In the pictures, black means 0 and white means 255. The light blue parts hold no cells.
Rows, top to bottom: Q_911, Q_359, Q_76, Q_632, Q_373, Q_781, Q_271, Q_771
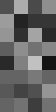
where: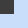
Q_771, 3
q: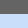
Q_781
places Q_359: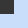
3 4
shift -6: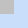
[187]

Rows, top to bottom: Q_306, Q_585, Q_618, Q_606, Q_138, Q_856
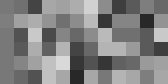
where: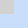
Q_306, 7
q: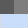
Q_306
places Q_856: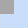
5 7 10 12
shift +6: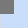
[126]
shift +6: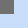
[118]
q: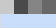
Q_618

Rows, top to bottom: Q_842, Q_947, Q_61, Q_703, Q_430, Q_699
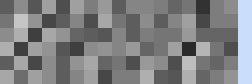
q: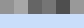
Q_430
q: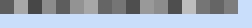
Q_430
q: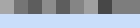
Q_947
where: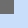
Q_699, 2
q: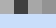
Q_61
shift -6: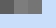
[ 87 119 111]

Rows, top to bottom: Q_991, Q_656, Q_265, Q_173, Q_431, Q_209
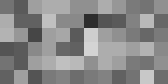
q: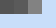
Q_656
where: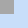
Q_265, 5
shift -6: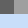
[ 91 153]
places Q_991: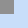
6 7 12

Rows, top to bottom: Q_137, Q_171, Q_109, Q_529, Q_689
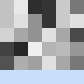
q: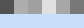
Q_689
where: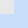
Q_137, 2

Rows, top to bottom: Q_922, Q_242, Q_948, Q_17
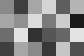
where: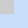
Q_242, 5
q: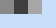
Q_922
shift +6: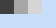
[ 69 172 219]
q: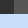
Q_948

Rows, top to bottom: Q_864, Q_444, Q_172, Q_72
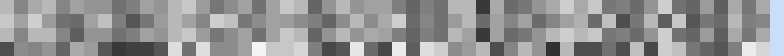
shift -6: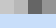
[193 178  95 142]
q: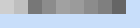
Q_444
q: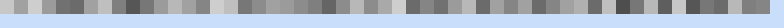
Q_444
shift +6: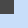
[78]
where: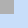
Q_444, 42

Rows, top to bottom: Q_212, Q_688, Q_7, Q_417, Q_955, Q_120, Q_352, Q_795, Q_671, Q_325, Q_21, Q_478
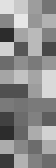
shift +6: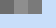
[114 148 128]
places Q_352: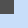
1 2
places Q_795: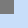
1 3 4
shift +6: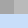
[171 192]

